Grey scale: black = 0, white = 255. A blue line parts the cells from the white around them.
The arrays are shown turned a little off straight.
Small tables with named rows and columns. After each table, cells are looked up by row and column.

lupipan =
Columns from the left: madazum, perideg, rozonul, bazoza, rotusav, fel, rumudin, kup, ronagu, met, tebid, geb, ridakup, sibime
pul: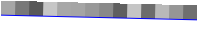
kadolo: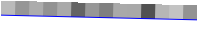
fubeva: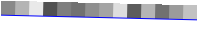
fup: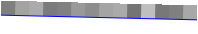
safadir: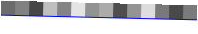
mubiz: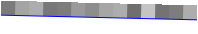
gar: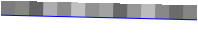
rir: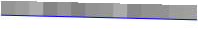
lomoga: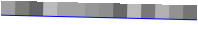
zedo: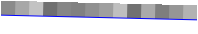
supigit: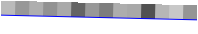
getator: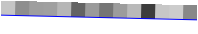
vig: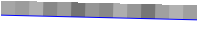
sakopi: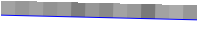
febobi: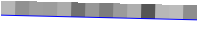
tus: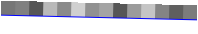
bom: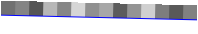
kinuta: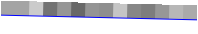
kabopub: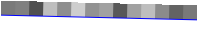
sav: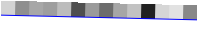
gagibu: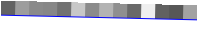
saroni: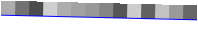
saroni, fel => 162
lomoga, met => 186
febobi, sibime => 141
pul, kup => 137
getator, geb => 199
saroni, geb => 194
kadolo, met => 168
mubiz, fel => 154
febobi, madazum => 183
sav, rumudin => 154
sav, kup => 108
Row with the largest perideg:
fubeva

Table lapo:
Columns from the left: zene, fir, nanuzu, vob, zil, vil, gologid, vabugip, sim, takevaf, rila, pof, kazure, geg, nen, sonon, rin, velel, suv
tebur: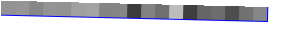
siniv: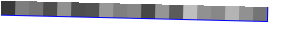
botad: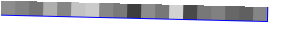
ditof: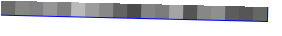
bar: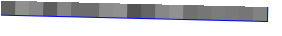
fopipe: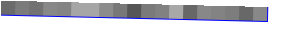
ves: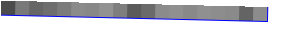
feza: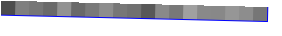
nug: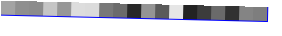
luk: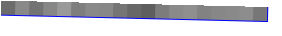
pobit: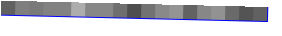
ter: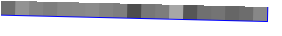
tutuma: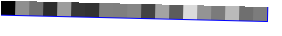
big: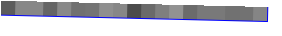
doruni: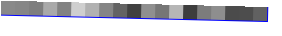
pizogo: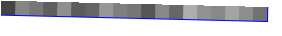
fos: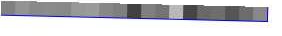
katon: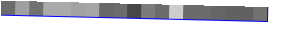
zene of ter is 110
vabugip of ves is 146
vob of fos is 139
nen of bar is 118
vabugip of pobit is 135
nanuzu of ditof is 129
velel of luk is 141
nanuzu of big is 135
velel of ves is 100
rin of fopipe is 125
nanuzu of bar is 134
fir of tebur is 149
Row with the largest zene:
nug

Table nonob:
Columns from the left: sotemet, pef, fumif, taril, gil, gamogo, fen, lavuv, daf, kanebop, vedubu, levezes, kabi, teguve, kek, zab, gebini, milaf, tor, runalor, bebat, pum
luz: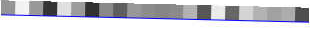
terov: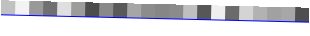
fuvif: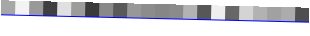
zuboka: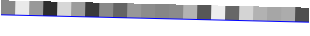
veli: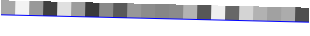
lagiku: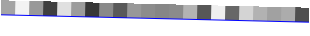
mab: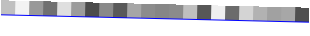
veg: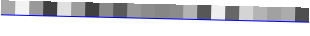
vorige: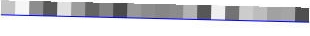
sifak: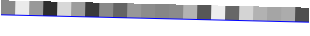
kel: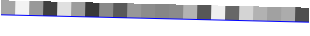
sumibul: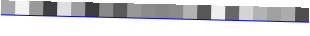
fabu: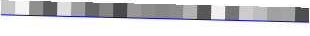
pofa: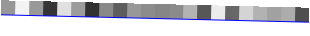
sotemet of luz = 149
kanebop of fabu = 152
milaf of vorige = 204
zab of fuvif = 239
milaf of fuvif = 212
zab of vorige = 239
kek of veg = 87
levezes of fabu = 134

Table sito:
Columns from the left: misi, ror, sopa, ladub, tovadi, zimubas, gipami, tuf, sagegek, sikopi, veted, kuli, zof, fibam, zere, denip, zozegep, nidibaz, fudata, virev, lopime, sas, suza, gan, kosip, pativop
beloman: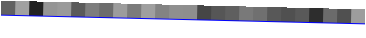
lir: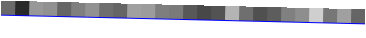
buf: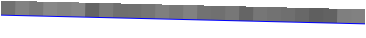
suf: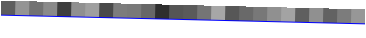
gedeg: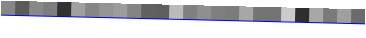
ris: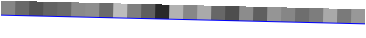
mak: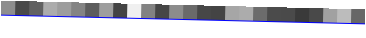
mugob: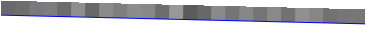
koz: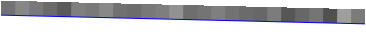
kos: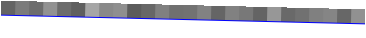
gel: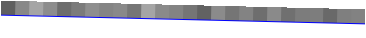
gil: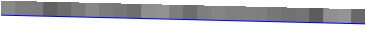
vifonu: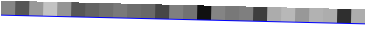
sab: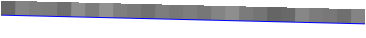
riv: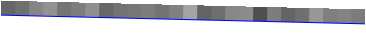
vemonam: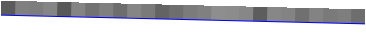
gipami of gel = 142
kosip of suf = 124
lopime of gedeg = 203
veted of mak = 130
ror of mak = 73
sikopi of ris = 127
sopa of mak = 97
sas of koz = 103
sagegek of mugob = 126
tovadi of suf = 62
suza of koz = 117
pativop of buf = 129
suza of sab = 124
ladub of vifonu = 195
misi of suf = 94
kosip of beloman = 80
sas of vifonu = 152
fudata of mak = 108

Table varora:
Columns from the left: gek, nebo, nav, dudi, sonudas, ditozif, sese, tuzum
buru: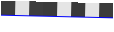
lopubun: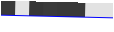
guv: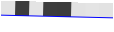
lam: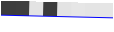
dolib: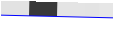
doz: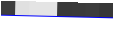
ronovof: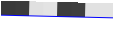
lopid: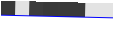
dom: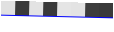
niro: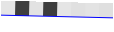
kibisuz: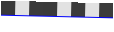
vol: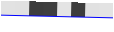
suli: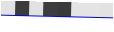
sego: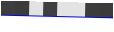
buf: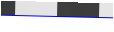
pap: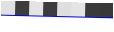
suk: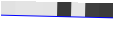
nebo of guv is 61
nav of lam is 227
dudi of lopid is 57
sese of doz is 60
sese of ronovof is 225
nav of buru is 62

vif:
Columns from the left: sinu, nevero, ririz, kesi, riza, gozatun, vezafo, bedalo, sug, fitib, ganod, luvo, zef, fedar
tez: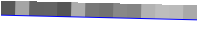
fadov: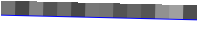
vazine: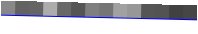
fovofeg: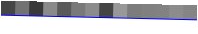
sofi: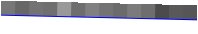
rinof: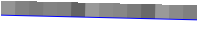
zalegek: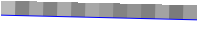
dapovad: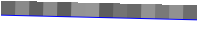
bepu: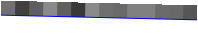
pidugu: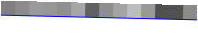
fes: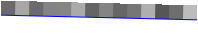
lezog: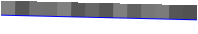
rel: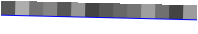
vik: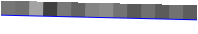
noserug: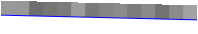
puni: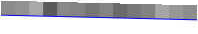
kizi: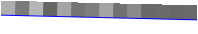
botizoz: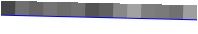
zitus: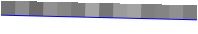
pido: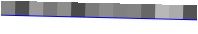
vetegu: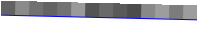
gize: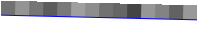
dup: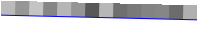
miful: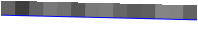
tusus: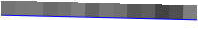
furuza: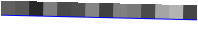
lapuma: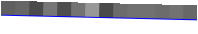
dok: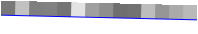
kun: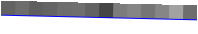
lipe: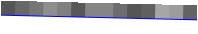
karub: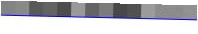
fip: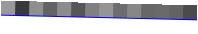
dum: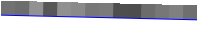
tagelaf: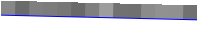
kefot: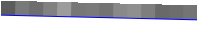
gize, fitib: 68
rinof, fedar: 128
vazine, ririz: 101
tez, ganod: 179
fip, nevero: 57
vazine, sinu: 136
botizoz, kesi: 116
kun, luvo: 134
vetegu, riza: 114
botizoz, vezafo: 83
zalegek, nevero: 132
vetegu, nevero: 138
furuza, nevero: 88
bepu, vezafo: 138
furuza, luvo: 165
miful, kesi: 121
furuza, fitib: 121
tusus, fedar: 127
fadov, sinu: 117
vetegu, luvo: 157

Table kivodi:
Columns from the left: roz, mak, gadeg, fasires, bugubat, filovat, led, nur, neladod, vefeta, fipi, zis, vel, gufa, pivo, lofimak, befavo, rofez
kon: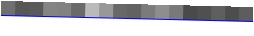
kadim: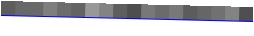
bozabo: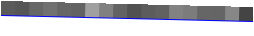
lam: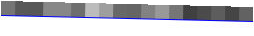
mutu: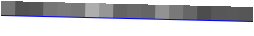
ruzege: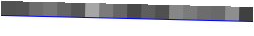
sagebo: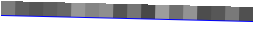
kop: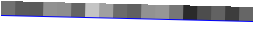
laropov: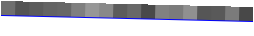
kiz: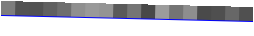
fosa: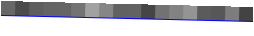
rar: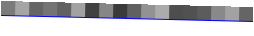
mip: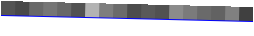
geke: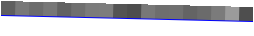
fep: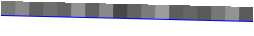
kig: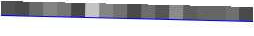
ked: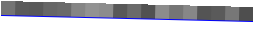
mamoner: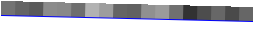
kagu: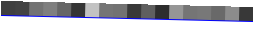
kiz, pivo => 74
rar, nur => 134
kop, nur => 160
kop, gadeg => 90
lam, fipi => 130
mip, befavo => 128
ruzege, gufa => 123
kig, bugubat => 117
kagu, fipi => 95
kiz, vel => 116
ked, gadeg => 89
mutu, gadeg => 86
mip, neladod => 107
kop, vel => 118
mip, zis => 81
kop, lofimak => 98
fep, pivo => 90
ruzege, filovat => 86
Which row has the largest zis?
rar

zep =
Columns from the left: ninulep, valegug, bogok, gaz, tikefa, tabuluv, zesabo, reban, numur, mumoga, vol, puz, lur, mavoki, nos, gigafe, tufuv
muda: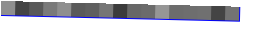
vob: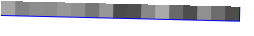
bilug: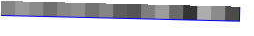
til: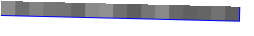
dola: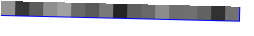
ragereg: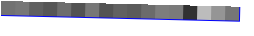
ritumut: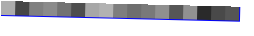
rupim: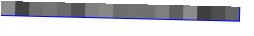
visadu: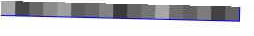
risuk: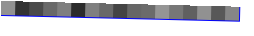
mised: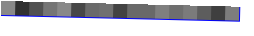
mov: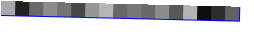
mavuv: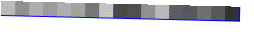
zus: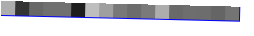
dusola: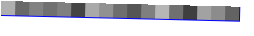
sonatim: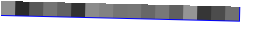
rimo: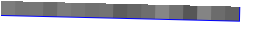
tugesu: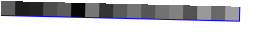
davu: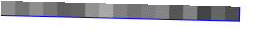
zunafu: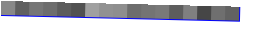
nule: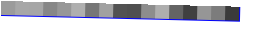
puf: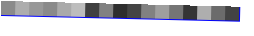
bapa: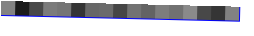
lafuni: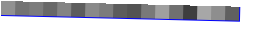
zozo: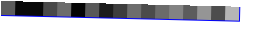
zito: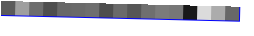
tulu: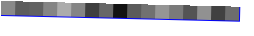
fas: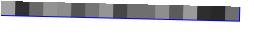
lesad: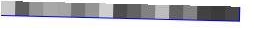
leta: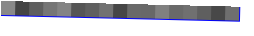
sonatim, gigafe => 76
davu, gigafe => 101
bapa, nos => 72
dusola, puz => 182
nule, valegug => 167
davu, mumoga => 113
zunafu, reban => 145
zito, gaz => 78
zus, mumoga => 108
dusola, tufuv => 99
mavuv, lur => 93
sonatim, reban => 130
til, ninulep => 140
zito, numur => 106
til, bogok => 131
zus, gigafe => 101
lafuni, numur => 92
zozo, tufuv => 182
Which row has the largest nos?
zito

